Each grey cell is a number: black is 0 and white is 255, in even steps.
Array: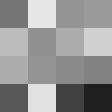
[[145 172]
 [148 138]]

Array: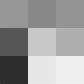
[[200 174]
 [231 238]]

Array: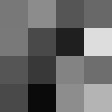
[[ 73  31]
 [ 56 131]]

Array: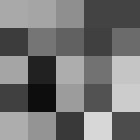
[[117  97]
 [ 33 173]]

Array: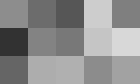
[[131 120]
 [173 176]]

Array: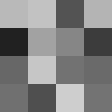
[[162 134]
 [198 114]]

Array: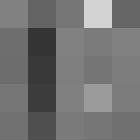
[[ 52 129]
 [ 57 127]]

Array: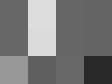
[[219 102]
 [ 95 104]]
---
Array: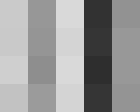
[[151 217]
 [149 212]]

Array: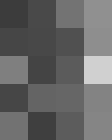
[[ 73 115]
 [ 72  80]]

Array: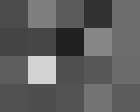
[[127  91]
 [ 70  33]]

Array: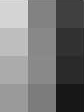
[[130  64]
 [136  50]]

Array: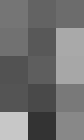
[[ 99 108]
 [ 88 169]]

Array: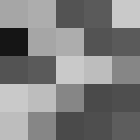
[[173  83]
 [166 173]]

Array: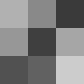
[[137  58]
 [ 63 166]]

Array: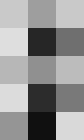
[[158 201]
 [ 38 111]]
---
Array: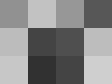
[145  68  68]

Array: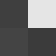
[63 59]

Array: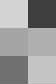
[211 175]

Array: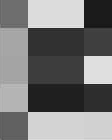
[110  50  61  46]

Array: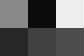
[137  65]

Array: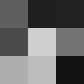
[ 95 206  19]
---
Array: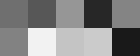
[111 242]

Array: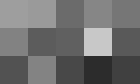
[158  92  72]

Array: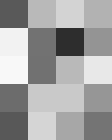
[ 89 114 185 150]

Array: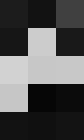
[ 28 204 200]

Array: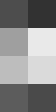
[ 77 233]

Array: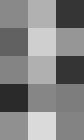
[137 207  52]

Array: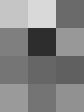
[197  45  96]
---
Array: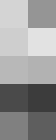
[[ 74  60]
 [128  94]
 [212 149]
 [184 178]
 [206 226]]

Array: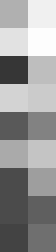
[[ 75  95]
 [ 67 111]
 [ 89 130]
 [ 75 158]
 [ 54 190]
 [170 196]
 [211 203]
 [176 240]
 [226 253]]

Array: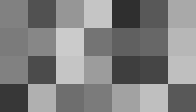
[[129  75 197 156  62  69 191]
 [129  81 150 197  47  88 169]
 [123 135 203 116  96 103 183]
 [ 55 176 110 123 162 191  88]]

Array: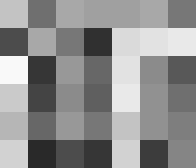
[[210  41  76  54 210  60 133]
 [249  54 152 103 226 139  88]
 [202  68 139  95 233 145 111]
 [182 103 152 119 195 145 126]
 [195 111 168 160 160 168 119]
 [ 76 168 119  48 218 226 233]]

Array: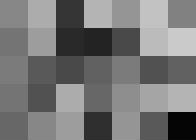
[[116  81 172 103 142 165 180]
 [123  89  73  97 123  81  97]
 [103 135 157  47 149  89   5]
 [116 157  41  35  73 187 202]
 [135 172  53 180 149 194 129]]

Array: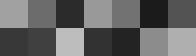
[[ 56  64 189  50  35 140 175]
 [161 108  43 153 114  27  83]]

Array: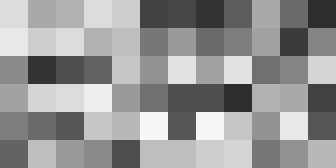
[[138  51  78  99 198 146 226 161 226 112 132 213]
 [125 106  86 198 184 246  86 246 198 146 232  86]
 [220 169 177 220 205  65  71  51  93 169 106  45]
 [ 99 190 154 138  78 190 190 205 213 119 146 184]
 [232 205 220 177 190 119 154 106 125 161  59 132]
 [161 213 220 238 154 112  78  78  45 177 169  65]]
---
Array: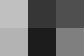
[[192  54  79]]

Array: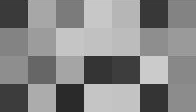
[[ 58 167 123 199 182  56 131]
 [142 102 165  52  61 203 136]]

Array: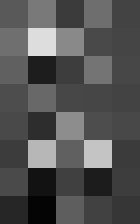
[[ 89 121  59 110  67]
 [ 96  29  61 116  71]
 [ 73  45 141  77  72]
 [ 74  18  64  28  61]]

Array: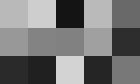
[[185 206  20 186 105]
 [ 42  32 211  37 120]]

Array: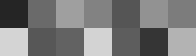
[[ 37 106 159 130  85 146 124]]

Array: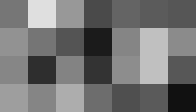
[[118 223 152  74 100  91  86]
 [134  46 131  51 141 192  87]]
